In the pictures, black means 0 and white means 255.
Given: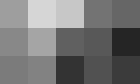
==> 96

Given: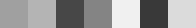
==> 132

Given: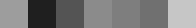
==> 139

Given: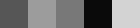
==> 120

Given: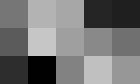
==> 159

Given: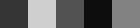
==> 82
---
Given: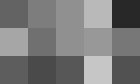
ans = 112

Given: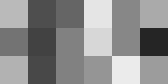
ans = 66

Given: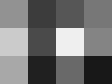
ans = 74

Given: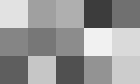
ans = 119

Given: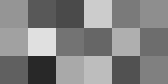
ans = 224

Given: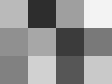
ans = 167
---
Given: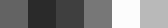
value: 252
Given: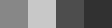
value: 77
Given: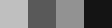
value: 146
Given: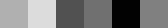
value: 2
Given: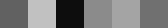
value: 164
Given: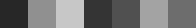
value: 163
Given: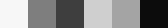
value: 164
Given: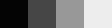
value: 152
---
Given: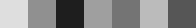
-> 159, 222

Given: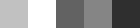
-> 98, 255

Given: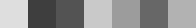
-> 201, 222

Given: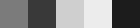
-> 207, 236

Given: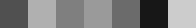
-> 154, 204

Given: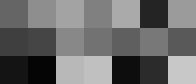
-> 114, 200

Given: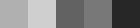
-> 98, 207
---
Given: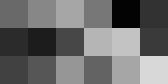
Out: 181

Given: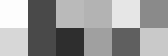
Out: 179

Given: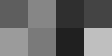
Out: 134

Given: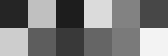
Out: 219

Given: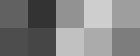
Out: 146

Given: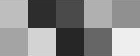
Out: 74

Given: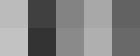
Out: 131

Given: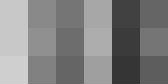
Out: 173

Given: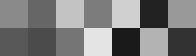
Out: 208

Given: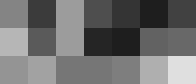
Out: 30
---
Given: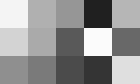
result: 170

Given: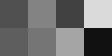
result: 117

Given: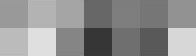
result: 223

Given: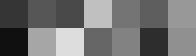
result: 166

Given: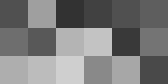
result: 88

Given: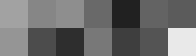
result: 76

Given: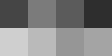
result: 186

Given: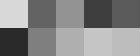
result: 127
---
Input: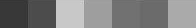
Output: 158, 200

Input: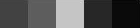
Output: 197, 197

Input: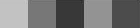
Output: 56, 194

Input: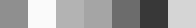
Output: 165, 250

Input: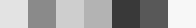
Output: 179, 247

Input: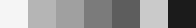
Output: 123, 245

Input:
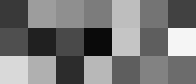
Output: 10, 245

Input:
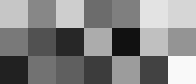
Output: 172, 249

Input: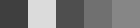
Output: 78, 219
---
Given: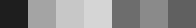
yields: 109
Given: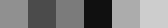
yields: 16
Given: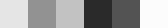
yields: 42
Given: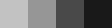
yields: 150
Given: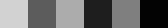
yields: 30
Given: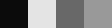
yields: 228
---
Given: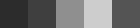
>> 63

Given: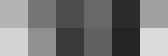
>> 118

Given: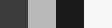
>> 185

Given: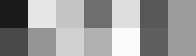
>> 230

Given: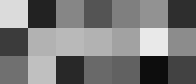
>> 34

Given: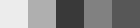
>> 175
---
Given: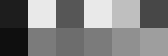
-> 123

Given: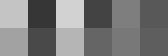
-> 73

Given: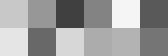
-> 104

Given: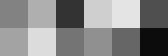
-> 220

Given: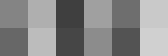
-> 188

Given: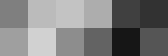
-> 209

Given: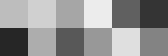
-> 173
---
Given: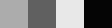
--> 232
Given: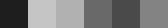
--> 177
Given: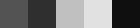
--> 192
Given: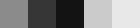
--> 19
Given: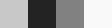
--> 129
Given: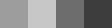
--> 109
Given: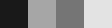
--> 117
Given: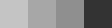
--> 143
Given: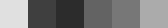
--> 44
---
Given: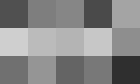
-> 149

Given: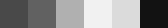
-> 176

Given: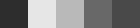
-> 230

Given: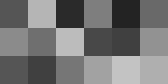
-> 118

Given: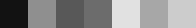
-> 108

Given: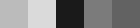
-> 218

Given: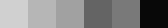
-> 161

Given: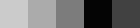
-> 171

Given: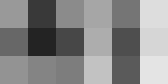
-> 125
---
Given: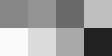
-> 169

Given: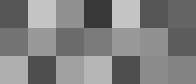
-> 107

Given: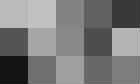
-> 137

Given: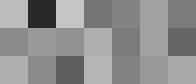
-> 145

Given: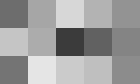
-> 59

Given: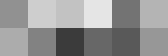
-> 59
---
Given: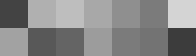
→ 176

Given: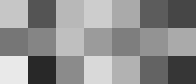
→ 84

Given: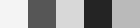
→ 86

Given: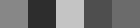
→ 45

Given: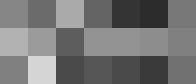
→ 107

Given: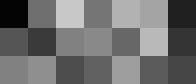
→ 111
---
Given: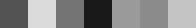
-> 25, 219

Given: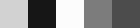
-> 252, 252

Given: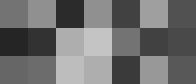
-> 196, 196

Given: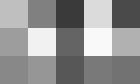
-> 100, 249

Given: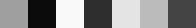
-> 46, 249

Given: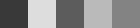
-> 92, 221

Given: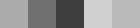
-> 62, 208
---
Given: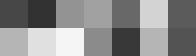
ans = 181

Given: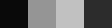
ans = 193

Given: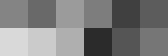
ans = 85

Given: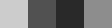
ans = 41

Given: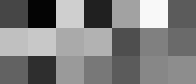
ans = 135

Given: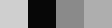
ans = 138

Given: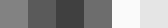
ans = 250
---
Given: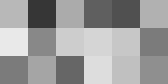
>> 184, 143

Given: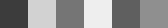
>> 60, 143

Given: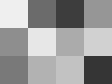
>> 239, 53

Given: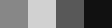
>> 135, 17

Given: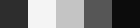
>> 45, 12

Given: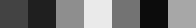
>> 67, 167

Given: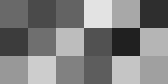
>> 105, 160

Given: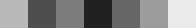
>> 185, 234
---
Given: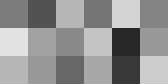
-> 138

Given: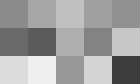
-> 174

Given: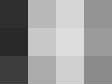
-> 221

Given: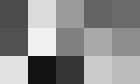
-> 128

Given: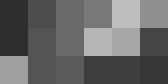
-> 105

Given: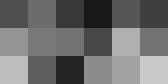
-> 114
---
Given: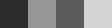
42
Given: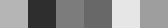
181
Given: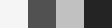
245
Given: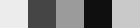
236
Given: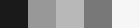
26
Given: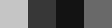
197
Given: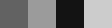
98
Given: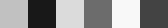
193
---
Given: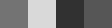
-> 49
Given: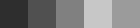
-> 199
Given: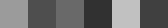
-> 193
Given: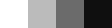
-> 107
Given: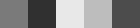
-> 189
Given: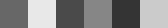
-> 52
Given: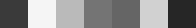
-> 209
